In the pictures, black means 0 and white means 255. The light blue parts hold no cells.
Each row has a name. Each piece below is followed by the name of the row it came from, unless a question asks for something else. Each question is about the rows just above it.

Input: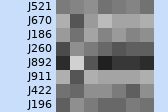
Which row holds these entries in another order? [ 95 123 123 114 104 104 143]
J196
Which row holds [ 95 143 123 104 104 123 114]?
J196

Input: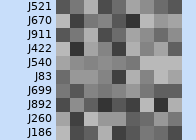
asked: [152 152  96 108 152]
J260
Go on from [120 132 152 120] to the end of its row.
[96 96]
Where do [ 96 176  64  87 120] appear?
J186
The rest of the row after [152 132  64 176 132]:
[185 164]
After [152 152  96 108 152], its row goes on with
[120]

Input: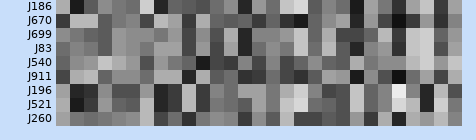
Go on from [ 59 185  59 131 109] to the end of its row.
[161 161 119 173 206 131  70  80 196 100 131 236 131  38 185  80]
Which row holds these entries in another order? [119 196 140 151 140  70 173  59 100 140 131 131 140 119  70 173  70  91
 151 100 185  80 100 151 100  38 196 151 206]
J699

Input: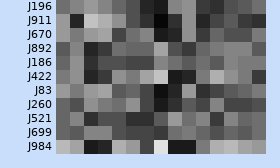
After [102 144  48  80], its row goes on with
[ 80  69  69 132 111  90 111  90 132 122 122]
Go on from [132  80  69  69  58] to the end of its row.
[111 122 102  80 102  90 111]
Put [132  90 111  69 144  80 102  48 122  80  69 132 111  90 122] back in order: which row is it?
J186
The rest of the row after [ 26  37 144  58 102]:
[ 80  80 122]
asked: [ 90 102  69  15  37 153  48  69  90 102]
J83
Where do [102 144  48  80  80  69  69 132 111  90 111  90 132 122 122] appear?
J186
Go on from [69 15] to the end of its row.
[ 37 153  48  69  90 102 122]

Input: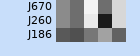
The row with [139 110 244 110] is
J670
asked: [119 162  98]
J186
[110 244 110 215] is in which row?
J670
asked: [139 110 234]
J260
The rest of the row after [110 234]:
[ 27 215]
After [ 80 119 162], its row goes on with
[98]

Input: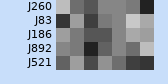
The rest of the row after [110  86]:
[134 134 122  34]
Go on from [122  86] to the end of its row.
[ 86 134 169 158]
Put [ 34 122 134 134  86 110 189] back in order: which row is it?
J260
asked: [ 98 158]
J521
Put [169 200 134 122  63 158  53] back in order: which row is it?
J83
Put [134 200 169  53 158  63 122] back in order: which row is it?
J83
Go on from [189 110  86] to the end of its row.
[134 134 122  34]

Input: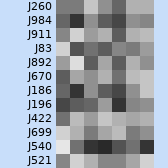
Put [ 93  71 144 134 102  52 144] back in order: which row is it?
J984
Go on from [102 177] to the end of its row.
[177]
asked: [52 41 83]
J540
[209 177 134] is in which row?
J521

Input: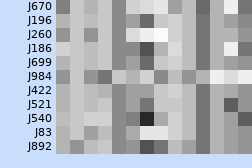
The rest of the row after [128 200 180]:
[200 138 209 219 230 160 189 106 180 239 117]
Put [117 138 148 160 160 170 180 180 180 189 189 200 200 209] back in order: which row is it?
J422
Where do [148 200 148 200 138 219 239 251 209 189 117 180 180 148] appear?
J260
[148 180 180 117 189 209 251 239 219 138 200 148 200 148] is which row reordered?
J260
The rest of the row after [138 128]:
[ 40 170 209 189 117 180 160  94]
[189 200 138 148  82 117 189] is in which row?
J892

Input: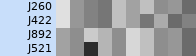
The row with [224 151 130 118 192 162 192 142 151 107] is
J260
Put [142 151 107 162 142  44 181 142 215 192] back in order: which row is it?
J521

